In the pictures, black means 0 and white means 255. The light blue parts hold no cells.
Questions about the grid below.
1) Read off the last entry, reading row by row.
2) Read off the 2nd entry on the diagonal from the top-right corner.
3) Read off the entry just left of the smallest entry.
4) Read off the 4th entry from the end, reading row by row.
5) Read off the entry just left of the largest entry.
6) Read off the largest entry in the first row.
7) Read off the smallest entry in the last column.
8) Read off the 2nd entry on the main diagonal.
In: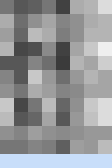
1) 187
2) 172
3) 110
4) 95
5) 200
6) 220
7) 152
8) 110

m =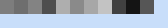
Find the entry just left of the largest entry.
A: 167
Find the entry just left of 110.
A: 125

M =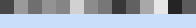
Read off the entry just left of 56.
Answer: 119
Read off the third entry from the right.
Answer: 230
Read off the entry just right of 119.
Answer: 56
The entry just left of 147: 111

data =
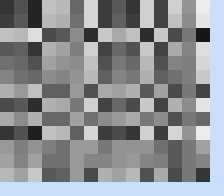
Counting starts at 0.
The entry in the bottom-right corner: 53
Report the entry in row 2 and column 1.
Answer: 184
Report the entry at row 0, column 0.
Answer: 53
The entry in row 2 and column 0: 192
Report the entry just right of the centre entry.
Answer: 161
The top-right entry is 235
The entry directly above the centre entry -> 96
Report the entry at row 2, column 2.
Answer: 221
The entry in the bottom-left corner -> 184
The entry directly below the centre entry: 67
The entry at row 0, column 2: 37
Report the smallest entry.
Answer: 23
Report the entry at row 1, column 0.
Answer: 61
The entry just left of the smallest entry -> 120
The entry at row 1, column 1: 89
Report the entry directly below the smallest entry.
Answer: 221

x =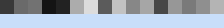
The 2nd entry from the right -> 143
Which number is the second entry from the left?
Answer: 106
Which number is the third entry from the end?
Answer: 122
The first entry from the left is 57
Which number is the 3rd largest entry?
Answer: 180
